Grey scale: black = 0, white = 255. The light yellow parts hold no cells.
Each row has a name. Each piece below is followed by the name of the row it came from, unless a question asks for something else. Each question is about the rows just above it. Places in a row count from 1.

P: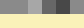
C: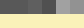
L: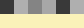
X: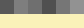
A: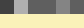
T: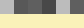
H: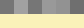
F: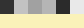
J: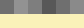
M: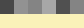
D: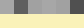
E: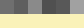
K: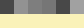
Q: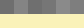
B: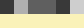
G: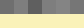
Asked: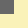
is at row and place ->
P, 4
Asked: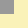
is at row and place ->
H, 4
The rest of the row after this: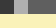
[ 57 206]
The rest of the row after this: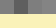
[118]
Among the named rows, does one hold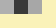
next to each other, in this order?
no

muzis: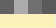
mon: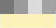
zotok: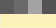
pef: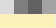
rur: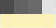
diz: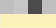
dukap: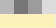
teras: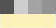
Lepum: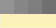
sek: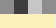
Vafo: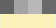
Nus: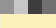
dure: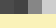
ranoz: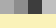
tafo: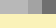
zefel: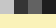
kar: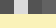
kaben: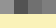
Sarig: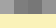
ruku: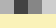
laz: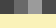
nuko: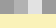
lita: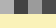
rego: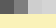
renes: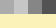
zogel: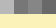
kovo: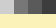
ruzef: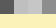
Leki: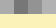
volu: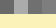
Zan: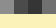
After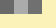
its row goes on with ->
[126]
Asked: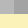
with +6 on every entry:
[190 169]

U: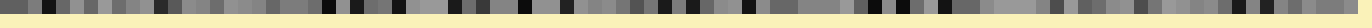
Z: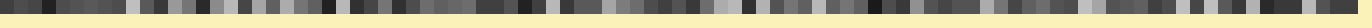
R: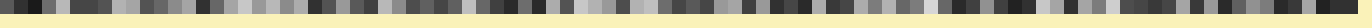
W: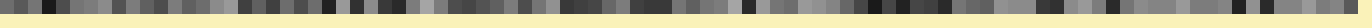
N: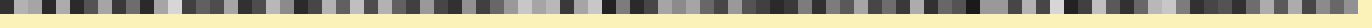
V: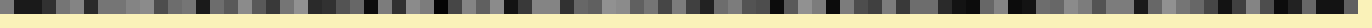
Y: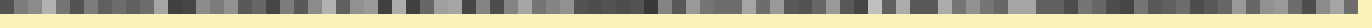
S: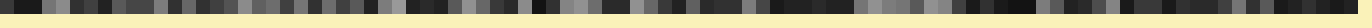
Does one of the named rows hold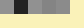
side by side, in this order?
yes
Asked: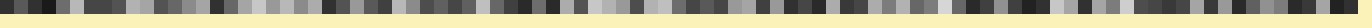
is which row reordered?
R
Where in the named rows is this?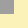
Y, 32

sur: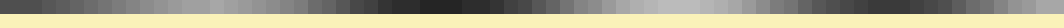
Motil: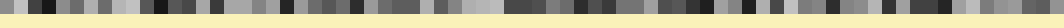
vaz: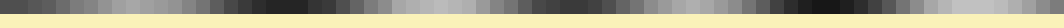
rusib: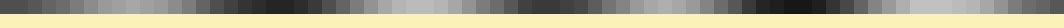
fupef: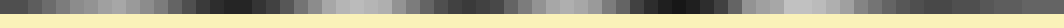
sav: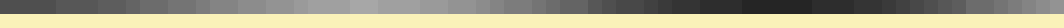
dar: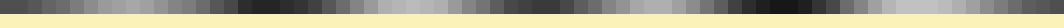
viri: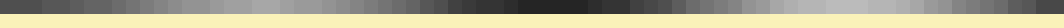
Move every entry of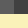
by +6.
[99 71]
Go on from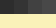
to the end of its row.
[ 87 100 116 132 140 154 167 175 181 187 187 187 181 175 167 154 140 124
 116 100  87  79  72  65  58  58  58  65  72  79  93 108 116 132 147 154
 167 167]
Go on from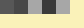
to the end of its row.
[167 132 160  37 154 108  87 108  45 154 108  93  93 175  93 132 175 181
 187  72  72  79 124 108  45  79  58 116 116 160  79  87  52  31 160 132
  31 175  72 193 124 132  45 132 140 181  52 160  65  65  37 160 187 124
 147 154 100  93 147]
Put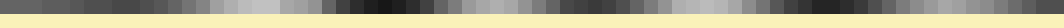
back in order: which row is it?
fupef
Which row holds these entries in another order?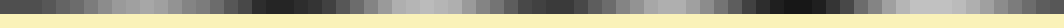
dar

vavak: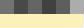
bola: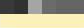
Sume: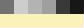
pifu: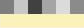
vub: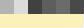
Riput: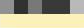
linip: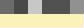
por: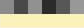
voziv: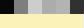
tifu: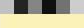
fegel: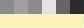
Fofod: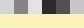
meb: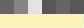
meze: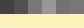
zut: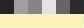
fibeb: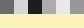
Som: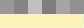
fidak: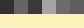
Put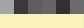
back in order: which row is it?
fidak
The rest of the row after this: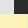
[ 81 199]

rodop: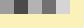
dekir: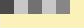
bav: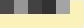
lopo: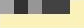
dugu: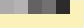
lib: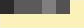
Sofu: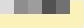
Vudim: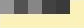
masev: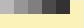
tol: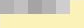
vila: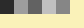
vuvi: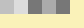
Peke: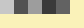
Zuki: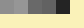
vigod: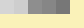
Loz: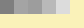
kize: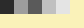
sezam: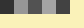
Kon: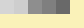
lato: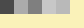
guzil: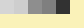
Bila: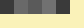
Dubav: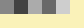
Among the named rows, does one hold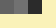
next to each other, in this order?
yes
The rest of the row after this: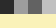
[134]
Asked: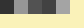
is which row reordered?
sezam
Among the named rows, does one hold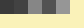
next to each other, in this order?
no
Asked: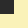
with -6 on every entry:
[37]
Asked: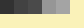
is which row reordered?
bav
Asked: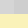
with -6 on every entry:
[207 200]

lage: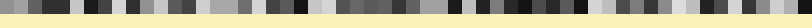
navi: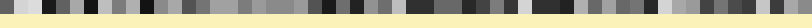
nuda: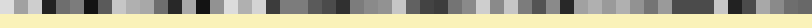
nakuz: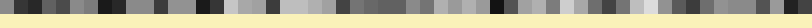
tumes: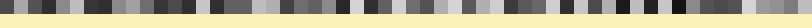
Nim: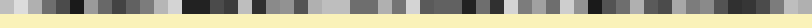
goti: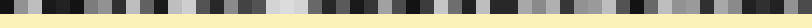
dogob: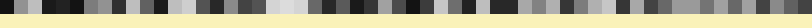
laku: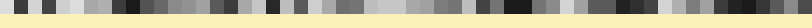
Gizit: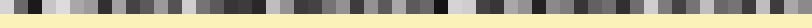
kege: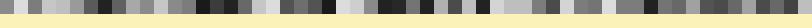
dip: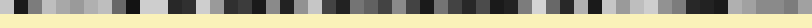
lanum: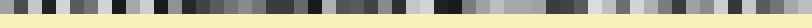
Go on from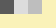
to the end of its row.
[110 212 176 124  60 161 138 206  54 198  90 116 168 190]
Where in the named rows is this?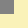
dogob, 39
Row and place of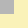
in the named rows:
Nim, 12
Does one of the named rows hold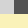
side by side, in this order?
yes
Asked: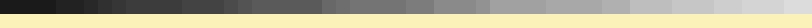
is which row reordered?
laku
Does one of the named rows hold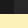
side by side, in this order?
yes

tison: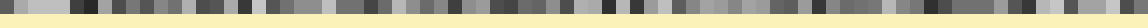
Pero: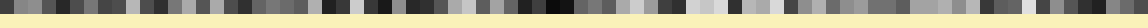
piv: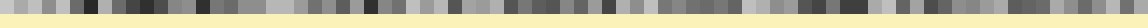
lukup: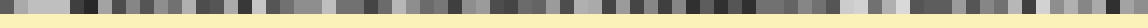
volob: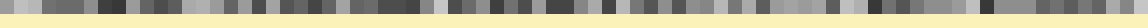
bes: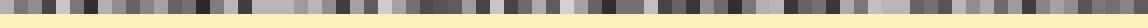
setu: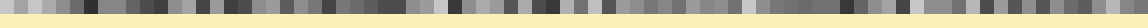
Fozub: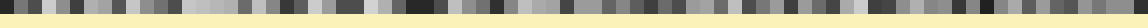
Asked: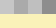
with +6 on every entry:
[204 176 197 148]
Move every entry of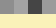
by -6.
[136 157  63 149]
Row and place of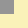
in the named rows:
Fozub, 78
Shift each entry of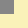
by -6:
[128]
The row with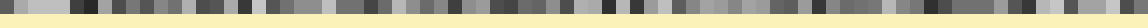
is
tison
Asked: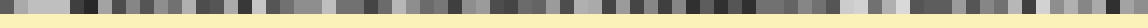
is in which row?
lukup
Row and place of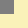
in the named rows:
bes, 16

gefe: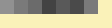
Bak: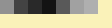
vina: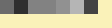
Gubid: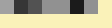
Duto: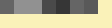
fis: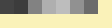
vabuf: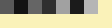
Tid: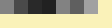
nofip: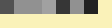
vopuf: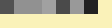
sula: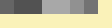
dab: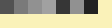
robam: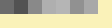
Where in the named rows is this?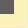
Tid, 6
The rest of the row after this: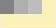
[145 107]
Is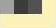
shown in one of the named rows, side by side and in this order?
no
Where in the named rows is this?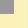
vopuf, 6
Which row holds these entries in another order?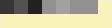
nofip
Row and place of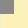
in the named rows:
robam, 3

